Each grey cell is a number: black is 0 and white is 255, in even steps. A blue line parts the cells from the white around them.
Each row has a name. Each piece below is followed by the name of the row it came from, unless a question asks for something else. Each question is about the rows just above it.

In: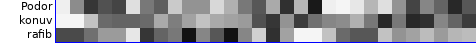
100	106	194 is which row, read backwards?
konuv
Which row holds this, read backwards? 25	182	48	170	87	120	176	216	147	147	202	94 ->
Podor
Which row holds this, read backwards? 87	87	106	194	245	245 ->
rafib
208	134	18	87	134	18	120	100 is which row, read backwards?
rafib
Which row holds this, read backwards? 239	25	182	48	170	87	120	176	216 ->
Podor
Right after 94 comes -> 202
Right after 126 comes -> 162

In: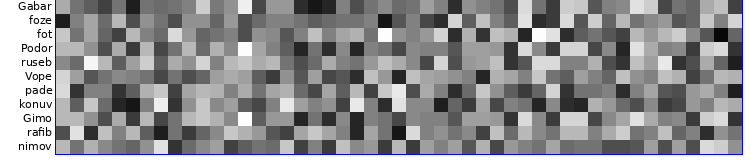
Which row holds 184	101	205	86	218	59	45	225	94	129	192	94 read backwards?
foze
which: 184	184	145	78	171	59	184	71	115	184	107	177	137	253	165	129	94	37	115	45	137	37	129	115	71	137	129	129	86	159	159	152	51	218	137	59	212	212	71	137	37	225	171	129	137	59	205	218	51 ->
Podor
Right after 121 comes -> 145

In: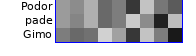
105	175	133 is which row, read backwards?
pade
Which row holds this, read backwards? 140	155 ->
Podor
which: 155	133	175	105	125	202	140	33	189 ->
pade
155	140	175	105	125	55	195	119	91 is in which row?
Podor
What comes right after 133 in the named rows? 175
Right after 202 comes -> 140

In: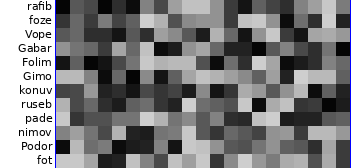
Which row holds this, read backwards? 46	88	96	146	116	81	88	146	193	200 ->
Podor
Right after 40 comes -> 193
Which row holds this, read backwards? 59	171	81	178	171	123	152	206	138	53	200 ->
fot

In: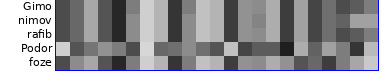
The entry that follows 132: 173
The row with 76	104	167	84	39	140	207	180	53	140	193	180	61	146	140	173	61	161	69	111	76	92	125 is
rafib

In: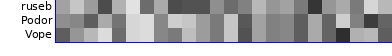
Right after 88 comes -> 162
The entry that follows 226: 108
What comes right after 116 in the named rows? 214
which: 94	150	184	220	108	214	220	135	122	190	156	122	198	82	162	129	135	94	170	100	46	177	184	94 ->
Vope
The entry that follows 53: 150
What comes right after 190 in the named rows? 156

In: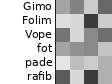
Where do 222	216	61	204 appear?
Folim
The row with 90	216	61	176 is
rafib
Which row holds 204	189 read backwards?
pade
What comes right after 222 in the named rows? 216
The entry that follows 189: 204
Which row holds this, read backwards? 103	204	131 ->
Gimo

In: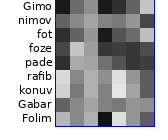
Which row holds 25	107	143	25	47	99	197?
Gimo
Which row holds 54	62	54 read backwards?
foze
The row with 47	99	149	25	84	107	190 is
fot
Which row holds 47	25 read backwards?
Gimo

